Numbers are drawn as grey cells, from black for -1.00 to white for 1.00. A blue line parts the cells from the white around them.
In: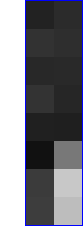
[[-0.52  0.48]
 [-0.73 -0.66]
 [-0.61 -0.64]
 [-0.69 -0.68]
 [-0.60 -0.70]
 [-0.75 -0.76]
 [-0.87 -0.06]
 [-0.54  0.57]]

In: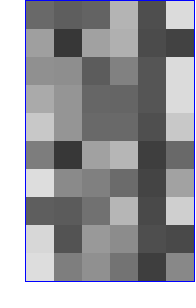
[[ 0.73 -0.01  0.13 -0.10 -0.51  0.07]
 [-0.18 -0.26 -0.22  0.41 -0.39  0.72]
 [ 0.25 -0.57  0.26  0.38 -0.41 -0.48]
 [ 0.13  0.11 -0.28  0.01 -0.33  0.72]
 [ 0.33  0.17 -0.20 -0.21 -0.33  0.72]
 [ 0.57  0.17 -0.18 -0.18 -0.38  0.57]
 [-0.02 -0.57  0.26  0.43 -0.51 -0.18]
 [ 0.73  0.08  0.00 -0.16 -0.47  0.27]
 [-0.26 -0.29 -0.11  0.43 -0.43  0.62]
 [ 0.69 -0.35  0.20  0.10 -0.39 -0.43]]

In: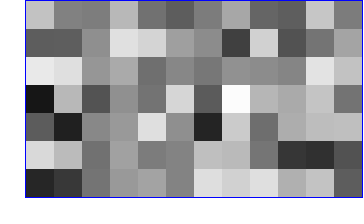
[[-0.70 -0.56 -0.09  0.20  0.28  0.03  0.74  0.64  0.75  0.38  0.53 -0.27]
 [ 0.52  0.01 -0.02  0.44 -0.11 -0.27 -0.03  0.31 -0.21 -0.26  0.55 -0.03]
 [-0.27 -0.26  0.12  0.76  0.66  0.25  0.10 -0.50  0.64 -0.36 -0.09  0.29]
 [ 0.83  0.75  0.18  0.33 -0.13  0.06 -0.07  0.14  0.10  0.04  0.78  0.52]
 [-0.83  0.44 -0.35  0.13 -0.10  0.68 -0.29  0.98  0.43  0.33  0.54 -0.10]
 [-0.28 -0.75  0.07  0.20  0.75  0.12 -0.72  0.59 -0.14  0.36  0.48  0.50]
 [ 0.70  0.47 -0.11  0.26 -0.03  0.03  0.50  0.46 -0.08 -0.58 -0.62 -0.36]]

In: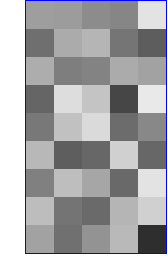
[[ 0.27 -0.12  0.15  0.45 -0.64]
 [ 0.24  0.22  0.10  0.05  0.78]
 [-0.13  0.34  0.42 -0.08 -0.27]
 [ 0.36 -0.01  0.03  0.34  0.27]
 [-0.21  0.73  0.54 -0.45  0.83]
 [-0.06  0.51  0.71 -0.15  0.07]
 [ 0.44 -0.26 -0.19  0.63 -0.19]
 [ 0.00  0.49  0.30 -0.18  0.78]
 [ 0.48 -0.09 -0.17  0.42  0.63]]

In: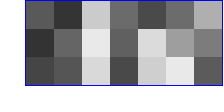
[[-0.46 -0.33  0.70 -0.43  0.62  0.83 -0.29]
 [-0.30 -0.59  0.59 -0.16 -0.42 -0.15  0.37]
 [-0.60 -0.21  0.83 -0.25  0.72  0.24 -0.03]]

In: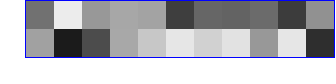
[[ 0.26 -0.79 -0.40  0.32  0.56  0.80  0.64  0.77  0.19  0.80 -0.64]
 [-0.11  0.85  0.19  0.31  0.28 -0.51 -0.20 -0.22 -0.16 -0.53  0.14]]

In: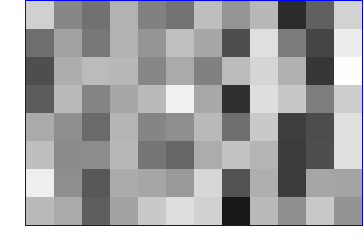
[[ 0.46  0.33 -0.26  0.27  0.58  0.73  0.64 -0.81  0.46  0.12  0.57  0.16]
 [ 0.63  0.06 -0.11  0.40  0.01 -0.10  0.49  0.17  0.44 -0.66 -0.25  0.65]
 [-0.14  0.28 -0.06  0.40  0.17  0.50  0.31 -0.39  0.75 -0.03 -0.46  0.86]
 [-0.39  0.36  0.47  0.44  0.06  0.33  0.01  0.47  0.67  0.39 -0.58  0.99]
 [-0.28  0.46  0.04  0.31  0.45  0.89  0.32 -0.62  0.74  0.56 -0.02  0.61]
 [ 0.33  0.12 -0.17  0.42  0.04  0.11  0.45 -0.13  0.58 -0.51 -0.40  0.75]
 [ 0.49  0.09  0.10  0.44 -0.08 -0.20  0.35  0.52  0.42 -0.54 -0.39  0.75]
 [ 0.87  0.11 -0.31  0.34  0.30  0.20  0.69 -0.35  0.37 -0.53  0.30  0.29]]
